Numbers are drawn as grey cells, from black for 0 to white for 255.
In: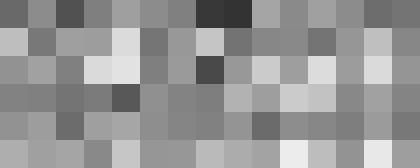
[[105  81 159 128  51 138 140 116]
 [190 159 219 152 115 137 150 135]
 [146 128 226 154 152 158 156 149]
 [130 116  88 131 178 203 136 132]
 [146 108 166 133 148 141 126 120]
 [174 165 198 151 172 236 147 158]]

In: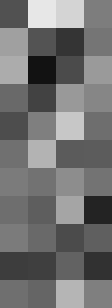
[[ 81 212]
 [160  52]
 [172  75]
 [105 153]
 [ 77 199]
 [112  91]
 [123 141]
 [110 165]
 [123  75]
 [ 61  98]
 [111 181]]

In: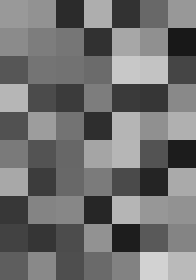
[[153  43  50 152]
 [139 118 167  24]
 [ 86 114 200  69]
 [182  59  58 137]
 [ 81 115 181 176]
 [122 103 182  28]
 [168 104  74 170]
 [ 55 135 181 146]
 [ 66  76  29 132]
 [ 94  78 130 186]]

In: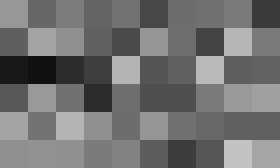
[[151 124 114 109 122]
 [ 95 143  75 110 182]
 [ 24  45 180  96  95]
 [ 88 113 110  79 153]
 [163 180 109 113  96]
 [143 144 130  61 194]]

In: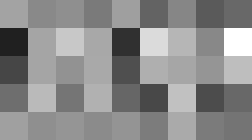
[[163 143 159 134 104]
 [ 32 200  48 182 255]
 [ 70 146  79 166 190]
 [110 117 102 193 104]
 [160 149 148 170 116]]

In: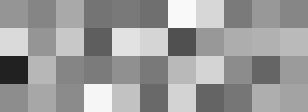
[[149 169 121 249 122 134]
 [218 200 226  80 173 186]
 [ 33 133 144 185 140 155]
 [141 139 194 211 118 163]]

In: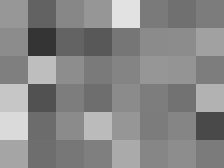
[[151 135 226 112]
 [140  99 118 140]
 [127 141 132 148]
 [198 125 139 114]
 [218 139 150 133]
 [165 119 170 141]]
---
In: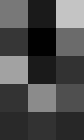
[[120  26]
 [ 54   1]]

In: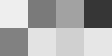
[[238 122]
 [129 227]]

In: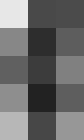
[[231  73]
 [135  45]]

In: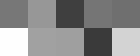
[[119 151]
 [254 161]]

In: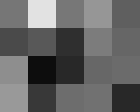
[[118 226]
 [ 74  88]]

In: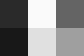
[[ 42 250]
 [ 24 224]]

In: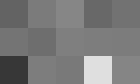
[[ 99 123]
 [116 110]]

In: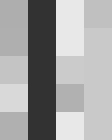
[[174  50]
 [175  50]]
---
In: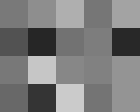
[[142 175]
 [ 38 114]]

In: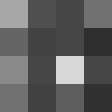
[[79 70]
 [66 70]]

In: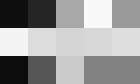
[[ 37 168]
 [220 213]]

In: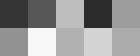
[[ 87 190]
 [248 177]]

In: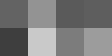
[[147  90]
 [201 124]]

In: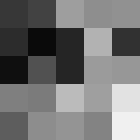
[[ 66 158]
 [ 10  37]]
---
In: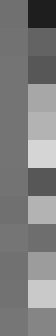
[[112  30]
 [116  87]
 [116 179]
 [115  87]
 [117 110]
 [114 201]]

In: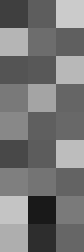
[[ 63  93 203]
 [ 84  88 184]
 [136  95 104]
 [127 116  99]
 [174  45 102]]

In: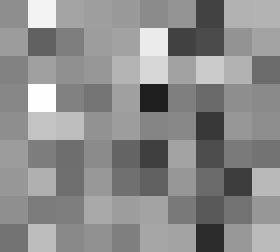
[[142 243 164 158 153 139 148  66 177 179]
 [130 159 144 151 180 215 162 203 178 108]
 [142 195 190 146 157 132 136  56 150 141]
 [151 176 111 152 112  97 151 107  61 185]
 [114 189 137 145 127 166 163  44 152 186]]

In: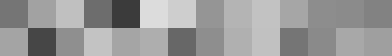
[[117 162 192 109  59 220 206 149 180 194 166 141 139 130]]

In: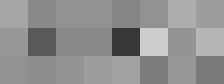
[[165 136 146 146 133 146 173 157]
 [146 142 147 156 161 124 150 121]]

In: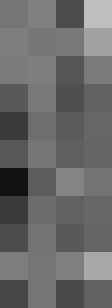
[[117 127  75 191]
 [124 126  85 122]
 [ 58 110  90 102]
 [ 17  92 132 115]
 [ 76 115  89 100]
 [ 71 117  74  97]]

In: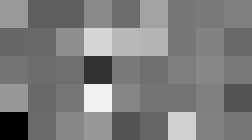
[[153  94  95 137 109 163 119 121 129]
 [116 109 111  49 122 111 125 136 120]
 [  1 106 136 152  84 102 208 130 118]]

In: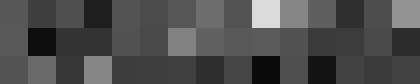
[[ 87  63  80  30  83  75  86 109  83 219 133  95  47  78 147]
 [ 83 105  54 133  61  62  64  46  69  10  79  20  66  59  67]]

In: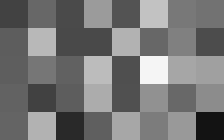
[[ 66 103  74 155  83 194 120 114]
 [ 94 118  97 188  79 245 166 160]
 [100 178  41  95 167 124 153  19]]
